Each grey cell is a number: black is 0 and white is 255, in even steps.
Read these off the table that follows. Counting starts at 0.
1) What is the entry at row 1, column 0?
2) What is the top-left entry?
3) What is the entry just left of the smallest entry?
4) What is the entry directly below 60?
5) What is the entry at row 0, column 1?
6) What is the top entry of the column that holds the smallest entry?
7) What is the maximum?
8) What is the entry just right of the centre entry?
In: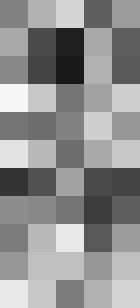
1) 169
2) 130
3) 68
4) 88
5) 177
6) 213
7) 247
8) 169

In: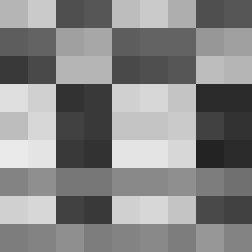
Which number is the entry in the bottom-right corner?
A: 131
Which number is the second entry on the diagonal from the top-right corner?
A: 151
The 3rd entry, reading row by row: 79
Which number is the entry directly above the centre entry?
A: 208
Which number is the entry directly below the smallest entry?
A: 125
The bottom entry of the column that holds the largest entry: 125
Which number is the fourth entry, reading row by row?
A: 86
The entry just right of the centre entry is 196
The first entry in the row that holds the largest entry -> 234
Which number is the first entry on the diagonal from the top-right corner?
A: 86
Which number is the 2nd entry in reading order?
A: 202
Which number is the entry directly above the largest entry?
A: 189
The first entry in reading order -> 181
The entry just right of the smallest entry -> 42
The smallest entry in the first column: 57
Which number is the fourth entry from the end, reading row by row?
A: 137
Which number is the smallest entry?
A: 35
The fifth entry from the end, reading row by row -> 131

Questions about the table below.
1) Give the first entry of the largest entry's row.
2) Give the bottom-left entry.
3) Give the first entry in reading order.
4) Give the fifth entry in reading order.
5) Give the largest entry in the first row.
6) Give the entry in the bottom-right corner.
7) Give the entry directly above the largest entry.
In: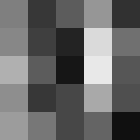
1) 176
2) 156
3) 127
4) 49
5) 150
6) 16
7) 218

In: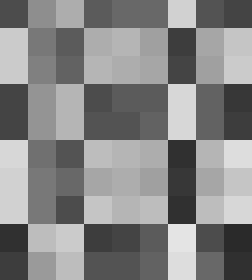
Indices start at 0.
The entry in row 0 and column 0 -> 76
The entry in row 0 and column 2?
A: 173
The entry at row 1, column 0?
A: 203
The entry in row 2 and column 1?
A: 128
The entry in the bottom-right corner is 48
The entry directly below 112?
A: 120
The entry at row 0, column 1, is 142
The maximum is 228
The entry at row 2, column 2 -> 98
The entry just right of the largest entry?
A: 76
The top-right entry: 68
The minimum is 42
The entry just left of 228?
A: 91
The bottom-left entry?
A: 61
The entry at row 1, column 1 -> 120
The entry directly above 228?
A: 48
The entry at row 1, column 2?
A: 91
